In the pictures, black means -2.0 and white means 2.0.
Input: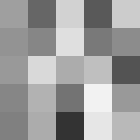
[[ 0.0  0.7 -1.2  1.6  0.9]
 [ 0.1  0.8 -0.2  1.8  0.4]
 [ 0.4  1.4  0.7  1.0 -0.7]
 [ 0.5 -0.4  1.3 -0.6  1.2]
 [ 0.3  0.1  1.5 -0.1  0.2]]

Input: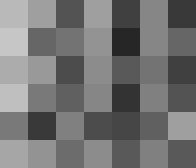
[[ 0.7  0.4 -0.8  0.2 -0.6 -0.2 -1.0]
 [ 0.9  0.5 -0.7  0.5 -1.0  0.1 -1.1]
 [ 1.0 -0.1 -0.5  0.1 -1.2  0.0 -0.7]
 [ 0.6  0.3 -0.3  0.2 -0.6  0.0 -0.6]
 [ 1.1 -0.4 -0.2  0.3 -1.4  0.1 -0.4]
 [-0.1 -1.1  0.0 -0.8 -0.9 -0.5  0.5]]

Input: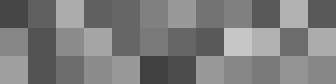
[[ 0.5 -0.7 -0.3  0.2  0.4 -1.0 -0.8  0.4  0.1 -0.1  0.3  0.1]
 [ 0.1 -0.7  0.2  0.6 -0.4 -0.1 -0.4 -0.6  1.1  0.8 -0.3  0.7]
 [-0.9 -0.5  0.7 -0.5 -0.4  0.0  0.4 -0.2  0.0 -0.6  0.8 -0.6]]

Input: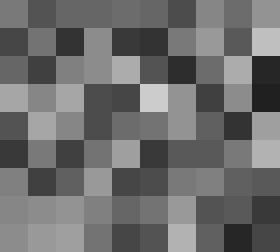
[[-0.9 -0.2 -1.2  0.2 -1.1 -1.2 -0.1  0.4 -0.6  1.0]
 [-1.1 -0.1 -1.0 -0.2  0.5 -1.1 -0.6 -0.6 -0.1  0.8]
 [ 0.0 -1.0 -0.5  0.4 -0.9 -0.8 -0.1  0.0 -0.5 -0.6]
 [-0.1 -0.7 -0.4 -0.4 -0.3 -0.4 -0.8  0.1 -0.3  0.3]
 [-0.4 -1.0  0.0  0.2  0.7 -0.7 -1.3 -0.3  0.7 -1.4]
 [-0.7  0.6  0.1 -0.8 -0.3 -0.2  0.3 -0.5 -1.2  0.5]
 [ 0.1  0.2  0.3  0.0 -0.4 -0.2  0.4 -0.7 -0.6 -1.1]
 [ 0.2  0.4  0.5 -0.2 -0.9 -0.7  0.8 -0.5 -1.4 -0.9]
 [ 0.6  0.1  0.6 -0.8 -0.9  1.2  0.3 -1.0  0.2 -1.5]]

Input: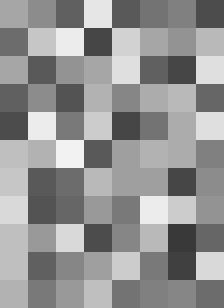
[[-0.5  0.2 -0.7  0.8  0.1  0.7  0.9 -0.4]
 [ 0.6  0.2 -0.5  1.6 -0.6 -0.2  0.0 -0.8]
 [ 1.4 -0.7 -0.4  0.4 -0.1  1.7  1.2  0.3]
 [ 1.1 -0.6 -0.3  0.9  0.5  0.5 -0.9  0.2]
 [-0.8  1.7 -0.1  1.2 -0.9 -0.2  0.7  1.5]
 [ 1.0 -0.5  0.1  0.5  1.2 -0.1 -1.0  1.4]
 [ 0.6 -0.6  0.3  0.6  1.5 -0.5 -0.9  1.5]
 [ 0.8 -0.1  0.4  1.0 -0.2  0.0  0.1 -0.3]
 [ 1.0  0.4  1.4 -0.8  0.1  0.9 -1.1 -0.4]
 [-0.3  1.1  1.7 -0.9  1.3  0.6  0.3  0.9]
 [ 1.0  0.8  1.8 -0.6  0.5  0.8  0.7  0.0]]

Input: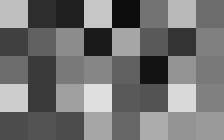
[[ 1.0 -1.3 -1.5  1.1 -1.8 -0.2  0.9 -0.3]
 [-0.8 -0.7 -0.8  0.6 -0.4  0.7  0.3  0.4]
 [-0.3 -1.1 -0.1  0.1 -0.5 -1.7  0.3 -0.1]
 [-1.0 -0.5  0.2 -1.6  0.6 -0.6 -1.2  0.0]
 [ 1.2 -1.1  0.5  1.5 -0.6 -0.7  1.4  0.0]]
